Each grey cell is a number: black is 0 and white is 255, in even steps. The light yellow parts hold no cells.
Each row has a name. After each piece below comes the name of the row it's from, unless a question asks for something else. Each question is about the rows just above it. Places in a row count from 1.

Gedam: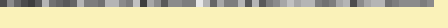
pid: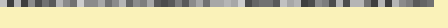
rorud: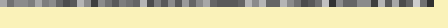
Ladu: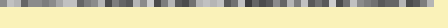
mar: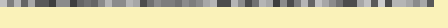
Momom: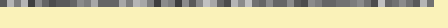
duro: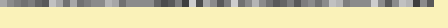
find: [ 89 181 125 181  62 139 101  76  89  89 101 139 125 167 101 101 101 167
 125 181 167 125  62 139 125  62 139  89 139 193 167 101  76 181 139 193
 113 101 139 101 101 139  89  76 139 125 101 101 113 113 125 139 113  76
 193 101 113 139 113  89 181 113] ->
Momom
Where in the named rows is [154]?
rorud, 27
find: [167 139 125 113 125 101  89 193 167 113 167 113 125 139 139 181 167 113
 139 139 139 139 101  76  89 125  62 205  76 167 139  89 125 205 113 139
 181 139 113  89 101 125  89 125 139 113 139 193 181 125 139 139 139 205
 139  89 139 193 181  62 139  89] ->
duro
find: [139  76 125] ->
mar

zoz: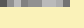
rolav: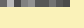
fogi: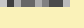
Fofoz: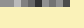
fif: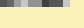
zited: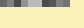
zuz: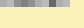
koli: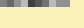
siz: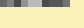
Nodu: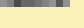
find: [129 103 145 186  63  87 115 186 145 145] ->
koli
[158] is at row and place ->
fif, 3
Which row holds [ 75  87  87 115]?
siz
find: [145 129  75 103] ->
Nodu
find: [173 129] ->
fogi

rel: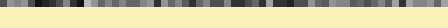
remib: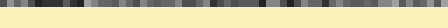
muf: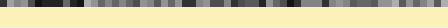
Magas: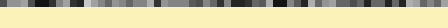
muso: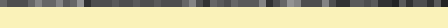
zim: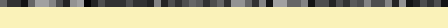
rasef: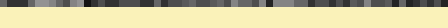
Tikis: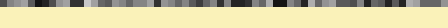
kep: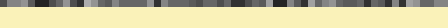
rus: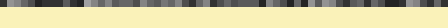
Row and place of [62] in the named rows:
Tikis, 29
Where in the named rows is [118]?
rus, 24

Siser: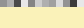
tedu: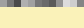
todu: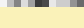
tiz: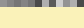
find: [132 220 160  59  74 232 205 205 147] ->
todu
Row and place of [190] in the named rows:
todu, 2

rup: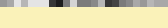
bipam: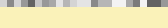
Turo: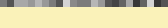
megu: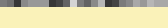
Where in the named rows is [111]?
megu, 2
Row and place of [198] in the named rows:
bipam, 6
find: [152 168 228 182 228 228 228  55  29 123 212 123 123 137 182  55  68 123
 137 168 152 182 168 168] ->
rup
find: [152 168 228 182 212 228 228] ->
bipam

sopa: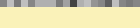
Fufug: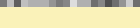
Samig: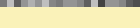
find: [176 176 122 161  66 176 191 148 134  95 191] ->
sopa
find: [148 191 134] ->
Samig
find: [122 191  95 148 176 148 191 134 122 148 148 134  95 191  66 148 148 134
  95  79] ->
Samig
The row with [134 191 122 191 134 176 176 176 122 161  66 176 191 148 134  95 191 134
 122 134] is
sopa
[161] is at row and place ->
sopa, 10
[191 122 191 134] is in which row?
sopa

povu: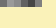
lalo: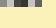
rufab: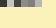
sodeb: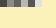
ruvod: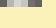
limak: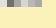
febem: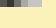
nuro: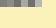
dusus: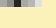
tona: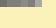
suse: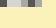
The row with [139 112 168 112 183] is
nuro
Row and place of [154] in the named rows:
povu, 2

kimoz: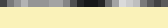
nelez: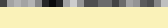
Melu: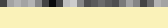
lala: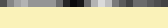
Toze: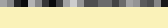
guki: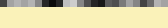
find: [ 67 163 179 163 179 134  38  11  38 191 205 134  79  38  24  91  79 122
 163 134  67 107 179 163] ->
guki
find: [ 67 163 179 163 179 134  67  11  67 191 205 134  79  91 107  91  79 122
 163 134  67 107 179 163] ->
Melu
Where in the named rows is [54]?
Toze, 7
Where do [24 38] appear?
kimoz
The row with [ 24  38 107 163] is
kimoz

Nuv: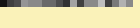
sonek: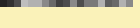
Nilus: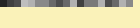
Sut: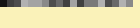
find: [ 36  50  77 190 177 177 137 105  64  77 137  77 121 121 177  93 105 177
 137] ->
sonek
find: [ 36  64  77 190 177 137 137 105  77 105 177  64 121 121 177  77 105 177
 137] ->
Nilus
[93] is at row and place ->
sonek, 16
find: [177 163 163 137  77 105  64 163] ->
Sut
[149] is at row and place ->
Nuv, 4

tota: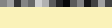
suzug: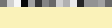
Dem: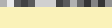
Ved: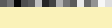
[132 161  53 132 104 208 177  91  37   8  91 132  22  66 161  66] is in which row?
tota
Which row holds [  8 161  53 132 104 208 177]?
suzug
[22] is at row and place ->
tota, 13
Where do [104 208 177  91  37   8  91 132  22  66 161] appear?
tota
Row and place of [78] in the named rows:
Ved, 4

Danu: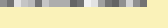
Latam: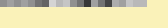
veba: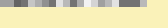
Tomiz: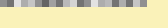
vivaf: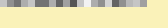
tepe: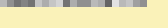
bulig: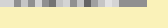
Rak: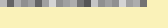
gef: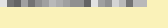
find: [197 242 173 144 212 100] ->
vivaf
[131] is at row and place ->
tepe, 4
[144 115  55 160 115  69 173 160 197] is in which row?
Latam

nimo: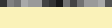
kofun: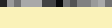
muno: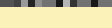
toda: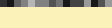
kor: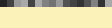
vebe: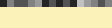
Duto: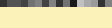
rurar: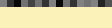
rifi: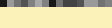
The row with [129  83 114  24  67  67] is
toda
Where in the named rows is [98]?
toda, 3
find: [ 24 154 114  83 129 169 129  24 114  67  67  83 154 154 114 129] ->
rifi
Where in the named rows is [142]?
muno, 6

